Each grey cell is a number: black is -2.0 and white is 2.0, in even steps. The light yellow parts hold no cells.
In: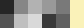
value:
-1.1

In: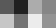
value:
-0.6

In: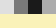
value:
-0.1

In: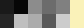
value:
-1.6

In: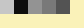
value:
-0.7

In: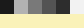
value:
-1.3

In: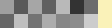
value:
-0.6

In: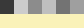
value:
-0.2
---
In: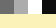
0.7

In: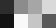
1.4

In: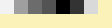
1.4

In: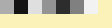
1.5

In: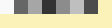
1.0

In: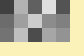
1.2
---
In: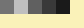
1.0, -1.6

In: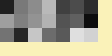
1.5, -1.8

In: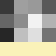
1.8, -1.4

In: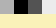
1.7, -2.0

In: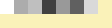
2.0, -1.0

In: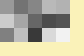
1.8, -1.1

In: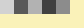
1.3, -1.0

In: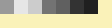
1.6, -1.5

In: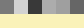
1.3, -1.1

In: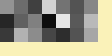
1.6, -1.8
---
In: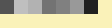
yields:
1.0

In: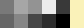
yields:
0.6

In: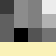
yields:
0.2

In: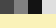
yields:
0.0

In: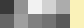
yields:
0.3

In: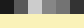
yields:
-0.6
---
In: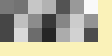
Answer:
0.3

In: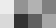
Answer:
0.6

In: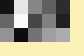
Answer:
-1.5

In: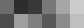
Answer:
1.0

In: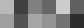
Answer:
-1.3

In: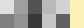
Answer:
-0.5

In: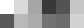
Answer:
1.3

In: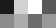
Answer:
0.4

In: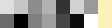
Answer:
2.0

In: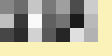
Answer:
0.9
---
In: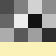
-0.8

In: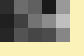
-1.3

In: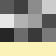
-0.6

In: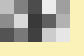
1.0

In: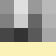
0.3

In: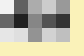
1.8

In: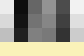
1.7

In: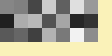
0.1

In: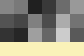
0.1
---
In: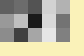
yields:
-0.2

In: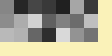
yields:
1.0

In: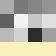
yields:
1.5

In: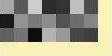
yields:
0.1

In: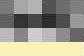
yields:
0.4

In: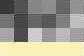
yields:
1.0

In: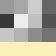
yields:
-0.7

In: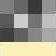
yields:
1.0

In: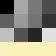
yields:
-1.2
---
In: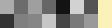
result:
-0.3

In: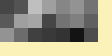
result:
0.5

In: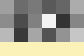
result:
-0.8

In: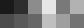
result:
-1.3

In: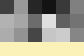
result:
0.6

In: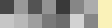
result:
0.4

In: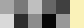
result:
-0.1

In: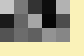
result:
-0.4

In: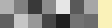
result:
0.0

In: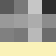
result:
0.5
